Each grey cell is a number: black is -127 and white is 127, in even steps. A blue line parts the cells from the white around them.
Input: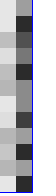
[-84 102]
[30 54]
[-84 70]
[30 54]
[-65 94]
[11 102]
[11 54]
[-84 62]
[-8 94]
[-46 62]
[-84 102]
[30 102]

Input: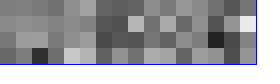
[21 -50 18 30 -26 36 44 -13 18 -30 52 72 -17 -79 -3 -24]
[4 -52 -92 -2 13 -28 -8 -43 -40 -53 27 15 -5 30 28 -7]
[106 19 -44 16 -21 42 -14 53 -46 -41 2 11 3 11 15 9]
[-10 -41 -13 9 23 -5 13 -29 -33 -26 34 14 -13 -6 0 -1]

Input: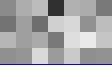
[18 15 74 27 89 21 16]
[69 106 94 -6 42 31 54]
[61 17 88 80 -17 31 -12]
[-6 44 49 -79 60 45 11]

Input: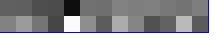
[-36 58 -29 -46 5 44 -35 14 123 -57 -10 27 2]
[-1 -12 -7 0 -1 2 -16 -14 -113 -51 -49 -32 -31]

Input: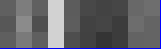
[-27 -28 -67 -75 -62 -49 82 -32 -5 -32]
[-27 -18 -67 -58 -61 -34 82 -48 11 -40]
[-17 -23 -57 -60 -55 -35 82 -31 -2 -31]

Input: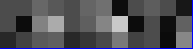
[7 -116 -51 -61 -5 -54 -72 -87 -31 -37 -61 -87]
[-30 -113 -51 -115 72 5 -32 -51 43 2 -115 -51]
[-104 -51 -34 -51 -114 -15 -26 -51 -39 -24 -51 -51]

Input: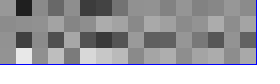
[41 13 44 36 14 46 37 10 58 71 88 -4 62 16 104 19]
[-29 19 -41 -7 22 -30 -32 26 -43 -70 -45 39 -48 11 -63 18]
[36 13 44 19 11 32 41 9 35 44 14 5 35 17 15 12]
[11 23 7 2 21 2 18 17 -12 -60 -67 14 -23 10 -96 24]

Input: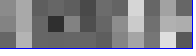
[-39 94 -9 37 5 -33 -25 -25 -26 -25 52 -25]
[45 49 -15 75 13 -25 -49 2 -80 -25 41 3]
[-25 34 -25 86 -27 -19 -54 -33 -25 -33 41 11]

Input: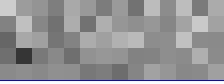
[32 10 8 22 34 5 -18 -2 -7 15 16 9 14 10]
[11 47 11 14 3 2 20 23 18 -16 9 -6 -74 -16]
[10 11 65 14 13 58 49 32 44 3 -10 32 40 -25]
[34 73 35 6 23 15 22 47 -13 45 -14 7 64 2]
[43 -5 61 12 60 -13 26 -3 25 41 -1 20 28 77]
